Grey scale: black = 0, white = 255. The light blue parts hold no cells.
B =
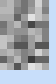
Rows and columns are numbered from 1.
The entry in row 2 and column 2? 183
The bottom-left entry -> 195
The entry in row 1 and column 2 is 183
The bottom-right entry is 169
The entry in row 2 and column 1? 183
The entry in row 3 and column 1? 169
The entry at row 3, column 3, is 100
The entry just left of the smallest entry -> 129
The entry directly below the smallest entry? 225
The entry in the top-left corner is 169
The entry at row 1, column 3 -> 145

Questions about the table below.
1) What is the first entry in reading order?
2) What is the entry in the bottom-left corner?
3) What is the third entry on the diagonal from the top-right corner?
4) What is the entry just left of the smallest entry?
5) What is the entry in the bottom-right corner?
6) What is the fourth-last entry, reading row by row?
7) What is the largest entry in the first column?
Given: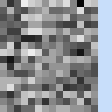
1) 148
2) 164
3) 119
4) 133
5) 93
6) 148
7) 207

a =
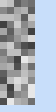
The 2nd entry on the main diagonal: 111
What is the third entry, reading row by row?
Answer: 95
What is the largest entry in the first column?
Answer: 204
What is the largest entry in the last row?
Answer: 231
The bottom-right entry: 111
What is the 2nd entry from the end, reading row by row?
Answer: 166
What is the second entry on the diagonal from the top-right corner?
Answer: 178
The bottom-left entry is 79
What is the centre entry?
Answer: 191
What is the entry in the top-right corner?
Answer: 111
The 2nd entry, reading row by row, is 191
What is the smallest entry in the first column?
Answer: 65
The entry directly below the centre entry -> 65
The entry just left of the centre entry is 191

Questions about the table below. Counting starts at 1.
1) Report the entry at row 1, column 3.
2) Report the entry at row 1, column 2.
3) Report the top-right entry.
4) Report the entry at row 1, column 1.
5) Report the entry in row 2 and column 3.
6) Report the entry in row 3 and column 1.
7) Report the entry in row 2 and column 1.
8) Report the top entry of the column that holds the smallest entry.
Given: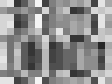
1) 53
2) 228
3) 168
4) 213
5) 127
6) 213
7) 153
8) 228
